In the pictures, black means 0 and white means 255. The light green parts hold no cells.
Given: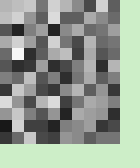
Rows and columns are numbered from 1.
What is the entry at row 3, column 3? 127
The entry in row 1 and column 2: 190
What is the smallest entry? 24
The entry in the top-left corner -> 181
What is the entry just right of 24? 209
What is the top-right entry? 94
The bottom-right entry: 117
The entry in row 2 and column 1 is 190
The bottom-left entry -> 55
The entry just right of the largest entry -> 46
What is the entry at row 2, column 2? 209
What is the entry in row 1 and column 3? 199
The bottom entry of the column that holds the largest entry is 106
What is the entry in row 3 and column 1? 85
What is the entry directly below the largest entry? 46
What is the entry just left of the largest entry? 106
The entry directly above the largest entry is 209
